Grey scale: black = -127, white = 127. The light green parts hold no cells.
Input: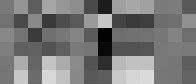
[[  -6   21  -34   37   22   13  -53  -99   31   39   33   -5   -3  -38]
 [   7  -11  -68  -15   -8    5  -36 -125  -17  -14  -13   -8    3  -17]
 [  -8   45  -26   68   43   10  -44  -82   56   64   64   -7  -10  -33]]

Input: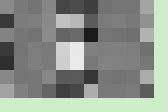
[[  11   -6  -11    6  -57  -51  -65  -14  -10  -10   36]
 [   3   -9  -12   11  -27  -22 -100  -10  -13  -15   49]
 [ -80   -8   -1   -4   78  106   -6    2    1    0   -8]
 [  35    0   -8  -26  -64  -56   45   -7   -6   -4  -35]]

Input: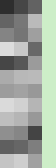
[[-81 -57 -29]
 [  4 -10  31]
 [-57 -40  27]
 [ 28  34  24]
 [ 62  53  24]
 [-32 -25  -1]]

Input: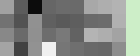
[[  33  -35 -115  -25  -20  -21   40   46   51]
 [   8  -21   16  -18   -6  -29   52   46   35]]

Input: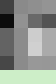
[[-61  10  15  20]
 [-28  12  77  42]
 [-56  11  24  23]]

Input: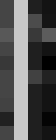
[[ -58   72  -96 -108]
 [ -39   72  -70  -35]
 [ -71   72  -96 -127]
 [ -58   72  -96 -108]
 [ -94   72  -96 -123]]

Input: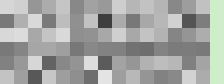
[[ 86  80  22  44  69   8  34  25  78  54  66  53   8  29  65]
 [ 88  92  40  68  89  15  18  40  79  40  67  51   5  21  45]
 [  1  24  87 -28   8  20  93 -36  35  22  50  61  55   0  36]]
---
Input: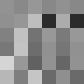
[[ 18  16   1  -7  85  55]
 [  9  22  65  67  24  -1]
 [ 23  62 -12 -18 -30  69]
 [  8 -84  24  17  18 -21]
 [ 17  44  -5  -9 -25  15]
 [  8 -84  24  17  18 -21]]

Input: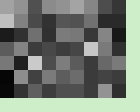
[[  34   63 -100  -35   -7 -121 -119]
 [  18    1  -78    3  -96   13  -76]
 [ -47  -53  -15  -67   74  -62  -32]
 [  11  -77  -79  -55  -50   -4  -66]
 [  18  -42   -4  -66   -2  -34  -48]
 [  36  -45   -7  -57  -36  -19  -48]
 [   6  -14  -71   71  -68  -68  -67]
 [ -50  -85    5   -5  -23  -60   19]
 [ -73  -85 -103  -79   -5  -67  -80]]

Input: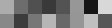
[[  44    8]
 [ -18  -67]
 [ -47   -8]
 [ -70   54]
 [ -44  -23]
 [  23   22]
 [-106   63]
 [  88  -41]]

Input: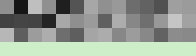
[[  15  -62   55]
 [-105  -58  -33]
 [  63  -60   28]
 [  16  -92   45]
 [ -96   40  -17]
 [ -43   15  -33]
 [  39   27   37]
 [  16  -31   44]
 [  25   45    7]
 [ -18    7   28]
 [ -29  -16    8]
 [ -46   24  -29]
 [  31   69   12]
 [  27   34    9]]

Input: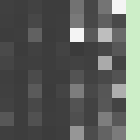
[[-63 -64 -66 -53 -58 -64 -63 -61 -40 -64]
 [-65 -66 -65 -67 -65 -67 -66 -66 -66 -66]
 [-61 -56 -30 -62 -64 -52 -37 -55 -46 -63]
 [-66 -66 -67 -66 -66 -66 -67 -66 -65 -67]
 [-66 -65 -65 -60 -63 -66 -59 -64 -64 -65]
 [-13  -6 116 -68 -61 -44  -2 -44 -48  22]
 [-56 -55 -38 -64 -63 -61 -55 -61 -61 -51]
 [-11 -32  62 -56  42 -54 -41 -40  -1 -28]
 [116 -54 -22 -40 -61 -44  46 -60 -39  -4]]

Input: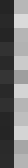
[[-90 -86 -90 -77 -86 -74 -86 -79 -89 -90 -85 -84]
 [ 55  90  53  50  74  30  84  53  62  84  38  52]]

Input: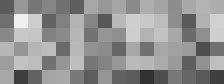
[[-36 -16   8  53  29  39]
 [ 24 111  71  22  65 -65]
 [ -8  78  69  53  61 -29]
 [  5 -28   1  60 -14  37]
 [-14   1  10 -21  22  40]
 [-32  51  53  56  62  -6]
 [ 38   5 -13  17  -8 -34]
 [ 23 -39  21  11   3  20]
 [ 37  57  15 -25  24 -28]
 [ 10  79  78  40  58 -35]
 [ 45  72  51 -14  54 -78]
 [ 36  60  66  38  42 -49]
 [ 13  14  40  33  26  -6]
 [ 40 -37 -21  28 -32 -25]
 [ 51  49  15 -49  17 -38]
 [ 44  81  78 -14  63 -63]]

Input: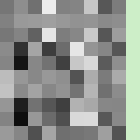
[[  -9    1   -8   11    5   60   66   22    3   26]
 [  14   25    4  -78 -107   23   10  -97 -113    6]
 [ -15   27  -30   37    7    8   35  -13   24  -47]
 [ 108   31  101  -66  -13   24    7  -41  -20   37]
 [   1   24   -2  -19  -63   15   19  -64  -48  -16]
 [   4   18    7  102   71  -44  -12   50   89  -11]
 [  70   20   73   20   88   44   53   40   90   -7]
 [ -40   10  -41    6  -36   -4  -15    7  -39   31]
 [  -3   14   29  -41   15   42   12    6    9  -44]]

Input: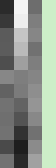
[[-84 -71 -36 -35 -49   7 -29 -13 -16 -13 -53 -13]
 [116 110  69  58  31  -1  -4 -28 -44 -78 -97 -86]
 [-18  -1   6 -14  -1   5  14  21   8 -14  11  33]]
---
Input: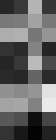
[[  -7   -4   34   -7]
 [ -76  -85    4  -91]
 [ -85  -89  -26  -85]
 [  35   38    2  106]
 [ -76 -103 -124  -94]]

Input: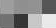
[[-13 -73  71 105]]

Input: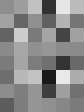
[[  34  -25   16  -31   51  -10]
 [  10   39   16   22   12   11]
 [ -17   56   66 -102  105   44]
 [ -34   -2   21   16    7   -4]]

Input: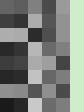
[[ -63  -75   44  -41   18]
 [ -86  -74   55  -21    0]
 [ -89  -84   66  -24   -2]
 [-101  -88   73  -19   -2]]

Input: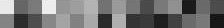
[[   4  -83  -50    7   36    2   41  -84   47  -75  -69  -97  -62  -20
    -6 -104]]

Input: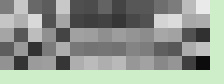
[[ 69  47  89 -45  37 -60 -65 -61 -73 -55 -46  84  92  40  44]
 [-34  25 -77  -4  45  -7 -12 -10 -13   4  -2 -32 -40  44  65]]

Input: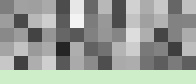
[[ 29 -53  56  78 -36 115  -3  24 -52  67  32  50   2   3]
 [ 36  67  26  42 -90  46 -29 -13  52  77  -6   2 -65  61]]
